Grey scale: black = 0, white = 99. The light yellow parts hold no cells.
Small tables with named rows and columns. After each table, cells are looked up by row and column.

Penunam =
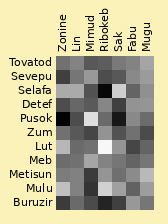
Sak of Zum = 32
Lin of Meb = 44
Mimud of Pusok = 86
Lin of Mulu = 50
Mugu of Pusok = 42
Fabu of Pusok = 53
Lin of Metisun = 50
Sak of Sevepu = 34
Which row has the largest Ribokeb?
Lut

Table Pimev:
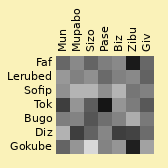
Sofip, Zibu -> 46
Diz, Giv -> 42
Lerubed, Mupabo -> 50
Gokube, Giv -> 63
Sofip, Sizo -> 70
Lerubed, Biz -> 50
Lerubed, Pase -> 41
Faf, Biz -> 53
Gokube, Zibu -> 12
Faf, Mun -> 40
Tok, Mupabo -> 58
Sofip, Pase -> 55
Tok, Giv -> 34
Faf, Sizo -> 39
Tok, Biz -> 58
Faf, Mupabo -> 53
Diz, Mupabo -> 24
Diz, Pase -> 52
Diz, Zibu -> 26
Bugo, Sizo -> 33

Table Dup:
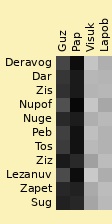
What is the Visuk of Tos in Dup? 72
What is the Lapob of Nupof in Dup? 65
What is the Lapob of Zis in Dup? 71
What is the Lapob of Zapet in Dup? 73
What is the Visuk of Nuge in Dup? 68
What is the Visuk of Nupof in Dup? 77
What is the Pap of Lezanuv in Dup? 5

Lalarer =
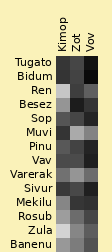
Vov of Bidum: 4
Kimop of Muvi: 20
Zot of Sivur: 28
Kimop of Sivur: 22
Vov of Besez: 20
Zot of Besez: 11
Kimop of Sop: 33
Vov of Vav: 12
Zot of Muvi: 66
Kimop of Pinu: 34
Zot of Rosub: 42
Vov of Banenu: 32
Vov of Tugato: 7
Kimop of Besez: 58
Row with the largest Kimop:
Zula

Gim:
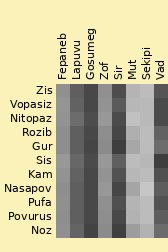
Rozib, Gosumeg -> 28
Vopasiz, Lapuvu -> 38
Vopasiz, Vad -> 29
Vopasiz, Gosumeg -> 28
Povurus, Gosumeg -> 28
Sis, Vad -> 24
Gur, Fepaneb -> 55
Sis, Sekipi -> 71
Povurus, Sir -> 28

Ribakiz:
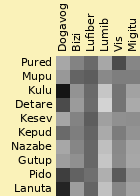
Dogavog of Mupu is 59
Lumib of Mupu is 53
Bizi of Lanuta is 61
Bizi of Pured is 51
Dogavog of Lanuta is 14
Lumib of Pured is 65
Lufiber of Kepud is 39
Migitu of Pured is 52
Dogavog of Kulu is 8
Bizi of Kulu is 57
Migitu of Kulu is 63
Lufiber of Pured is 41
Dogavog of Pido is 24
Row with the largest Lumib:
Detare

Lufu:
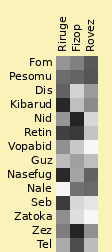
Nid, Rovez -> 84
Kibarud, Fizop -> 74
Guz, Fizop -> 62
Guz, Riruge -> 73
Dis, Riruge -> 38
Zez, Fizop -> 14
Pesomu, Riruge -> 42
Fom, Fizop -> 50
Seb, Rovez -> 89
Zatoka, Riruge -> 55
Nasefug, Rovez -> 38
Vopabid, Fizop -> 78
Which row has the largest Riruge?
Nale

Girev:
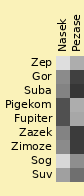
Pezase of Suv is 43
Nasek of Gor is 54
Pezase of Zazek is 23
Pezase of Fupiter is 65
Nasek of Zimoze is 54
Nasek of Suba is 51
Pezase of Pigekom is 67
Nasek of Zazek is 51
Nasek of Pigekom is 31
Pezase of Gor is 25

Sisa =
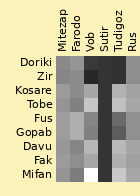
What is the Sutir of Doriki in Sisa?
20
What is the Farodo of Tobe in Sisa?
50
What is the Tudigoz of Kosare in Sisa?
69
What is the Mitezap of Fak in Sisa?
60
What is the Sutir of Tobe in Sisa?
20
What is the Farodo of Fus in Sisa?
68
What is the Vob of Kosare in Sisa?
65
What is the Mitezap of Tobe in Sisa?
58
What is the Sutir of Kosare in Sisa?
20
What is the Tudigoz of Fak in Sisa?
68
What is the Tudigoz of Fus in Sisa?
41
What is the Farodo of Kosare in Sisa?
54
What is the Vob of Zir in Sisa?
15
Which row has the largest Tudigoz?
Mifan

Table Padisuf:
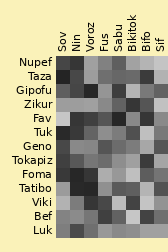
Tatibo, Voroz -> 15
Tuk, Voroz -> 39
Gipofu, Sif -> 38
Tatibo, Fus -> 56
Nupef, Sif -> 76
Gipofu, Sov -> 37
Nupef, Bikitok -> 63
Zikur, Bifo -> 33
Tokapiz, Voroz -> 46
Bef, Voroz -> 46
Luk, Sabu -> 53
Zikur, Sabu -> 38
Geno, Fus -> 33
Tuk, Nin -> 22
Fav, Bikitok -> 53
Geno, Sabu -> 42
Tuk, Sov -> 16
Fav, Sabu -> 15
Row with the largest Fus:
Foma

